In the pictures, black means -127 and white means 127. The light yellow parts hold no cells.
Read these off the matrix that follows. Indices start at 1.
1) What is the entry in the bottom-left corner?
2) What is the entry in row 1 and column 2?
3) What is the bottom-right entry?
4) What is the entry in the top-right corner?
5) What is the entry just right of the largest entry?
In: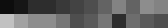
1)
65
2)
-105
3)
-49
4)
3
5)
34

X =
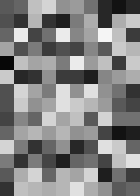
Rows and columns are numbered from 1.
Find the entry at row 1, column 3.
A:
64
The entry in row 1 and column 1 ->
-38
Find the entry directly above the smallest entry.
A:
36
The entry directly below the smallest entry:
74
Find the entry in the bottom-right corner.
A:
-26
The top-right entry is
-88
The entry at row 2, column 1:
-47
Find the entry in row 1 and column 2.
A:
-26
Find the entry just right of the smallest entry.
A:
64
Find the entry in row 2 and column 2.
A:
-77
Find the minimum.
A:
-120
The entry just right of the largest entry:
64
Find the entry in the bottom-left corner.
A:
-77
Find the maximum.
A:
117
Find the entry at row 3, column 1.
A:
-26

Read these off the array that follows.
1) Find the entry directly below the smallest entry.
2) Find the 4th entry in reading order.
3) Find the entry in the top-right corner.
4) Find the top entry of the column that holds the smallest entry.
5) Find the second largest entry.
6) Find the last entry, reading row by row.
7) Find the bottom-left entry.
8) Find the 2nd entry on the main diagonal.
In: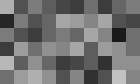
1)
16
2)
-34
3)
-4
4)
-25
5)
56
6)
5
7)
-16
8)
-4

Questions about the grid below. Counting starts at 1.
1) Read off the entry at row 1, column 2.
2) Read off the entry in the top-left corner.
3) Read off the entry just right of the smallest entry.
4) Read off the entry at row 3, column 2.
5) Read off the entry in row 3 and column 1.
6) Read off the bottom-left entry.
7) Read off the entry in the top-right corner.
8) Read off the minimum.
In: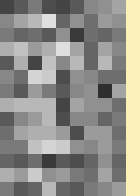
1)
-38
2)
-59
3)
36
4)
-26
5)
-5
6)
-5
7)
36
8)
-81

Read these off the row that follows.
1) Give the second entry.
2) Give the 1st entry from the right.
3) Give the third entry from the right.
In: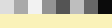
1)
41
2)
-116
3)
62

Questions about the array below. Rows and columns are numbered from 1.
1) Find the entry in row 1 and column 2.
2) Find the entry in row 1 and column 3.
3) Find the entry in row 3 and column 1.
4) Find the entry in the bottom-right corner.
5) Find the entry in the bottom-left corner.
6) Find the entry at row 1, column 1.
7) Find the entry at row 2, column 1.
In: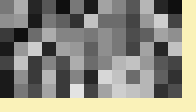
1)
45
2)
-89
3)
-69
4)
-50
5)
-101
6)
-7
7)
15

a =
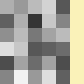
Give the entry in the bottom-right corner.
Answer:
-31
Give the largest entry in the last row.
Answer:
114
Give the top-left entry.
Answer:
47
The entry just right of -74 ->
71
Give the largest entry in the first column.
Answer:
94
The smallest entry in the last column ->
-50
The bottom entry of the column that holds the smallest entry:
25
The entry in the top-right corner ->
-40
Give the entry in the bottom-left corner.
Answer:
5

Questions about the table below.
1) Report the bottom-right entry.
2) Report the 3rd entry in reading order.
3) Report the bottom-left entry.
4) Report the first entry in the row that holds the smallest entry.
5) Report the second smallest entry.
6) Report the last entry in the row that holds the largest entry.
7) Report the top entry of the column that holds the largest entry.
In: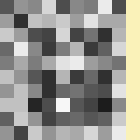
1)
107
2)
8
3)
20
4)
65
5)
-90
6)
8
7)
-50

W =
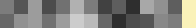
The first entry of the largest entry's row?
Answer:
-24
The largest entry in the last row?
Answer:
76
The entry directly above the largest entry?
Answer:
49
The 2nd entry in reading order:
-42
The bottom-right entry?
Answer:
-3
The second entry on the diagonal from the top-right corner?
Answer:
8
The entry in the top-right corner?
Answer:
-33

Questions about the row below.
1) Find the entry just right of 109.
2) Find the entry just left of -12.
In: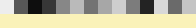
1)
-40
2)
58
